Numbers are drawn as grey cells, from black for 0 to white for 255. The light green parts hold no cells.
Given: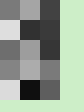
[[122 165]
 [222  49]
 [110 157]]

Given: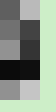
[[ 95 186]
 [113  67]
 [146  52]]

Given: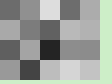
[[108 144]
 [169 124]
 [ 95 164]]

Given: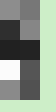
[[141 119]
 [ 47 134]
 [ 33  35]]

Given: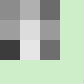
[[140 176]
 [158 220]
 [ 60 230]]

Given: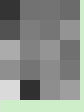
[[ 52 114]
 [ 82 125]
 [171 130]]
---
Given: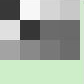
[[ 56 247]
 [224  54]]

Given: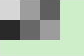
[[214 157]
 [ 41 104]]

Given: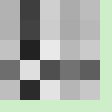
[[178  62]
 [177  66]]

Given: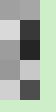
[[160 166]
 [217  56]]

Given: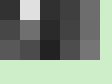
[[ 50 224]
 [ 71 111]]

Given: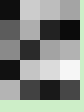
[[ 14 204]
 [ 92 174]]
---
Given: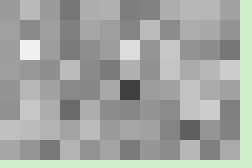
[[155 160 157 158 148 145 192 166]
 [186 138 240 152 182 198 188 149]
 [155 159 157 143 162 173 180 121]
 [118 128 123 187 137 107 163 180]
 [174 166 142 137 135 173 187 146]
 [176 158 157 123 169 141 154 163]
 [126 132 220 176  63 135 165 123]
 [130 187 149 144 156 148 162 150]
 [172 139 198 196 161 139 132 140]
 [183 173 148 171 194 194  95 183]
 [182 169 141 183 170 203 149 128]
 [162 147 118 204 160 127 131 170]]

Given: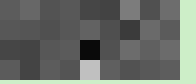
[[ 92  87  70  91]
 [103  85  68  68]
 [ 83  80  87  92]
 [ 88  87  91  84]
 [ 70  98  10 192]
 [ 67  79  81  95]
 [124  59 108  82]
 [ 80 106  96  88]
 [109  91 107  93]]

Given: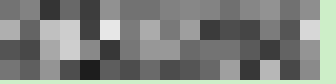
[[115 175  84 117]
 [130 100  72  95]
 [ 52 192 168 148]
 [104 205 206  77]
 [ 61  64 137  29]
 [145 231  55  93]
 [114 123 119  77]
 [114 171 151 106]
 [129 121 152  76]
 [135 158 106  85]
 [131  59 115 104]
 [112  77 115 159]
 [134  69  90  55]
 [146 124  60 183]
 [113  85  99  72]
 [142 215 148 138]]

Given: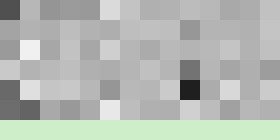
[[ 80 164 154 201 105 109]
 [183 178 240 179 223 100]
 [149 174 167 185 197 169]
 [155 189 194 190 200 153]
 [153 178 167 176 183 171]
 [218 174 207 173 150 232]
 [195 190 182 181 184 189]
 [176 192 171 192 182 176]
 [178 190 185 181 202 175]
 [188 151 180 115  31 208]
 [184 180 184 182 172 188]
 [169 180 196 166 216 161]
 [173 177 178 175 176 183]
 [193 196 192 157 203 177]]

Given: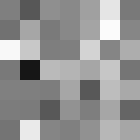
[[127 113 248 121 128 124 116]
 [ 87 166 200  22 127 123 234]
 [143 122 126 186 125  88 133]
 [137 136 127 180 166 146 128]
 [160 164 211 166  88 126 145]
 [229 251 133 198 189 166 183]
 [121 134 173 117 169 101 166]]

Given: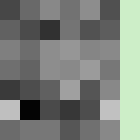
[[ 71  97 127 111  58 191 107]
 [105  75 109  99  77   4 118]
 [136  49 141 141  96  74 119]
 [114 116 150 137 160  55  86]
 [141  82 133 155  85  77 112]
 [ 80  93 137 119 136 193 136]]
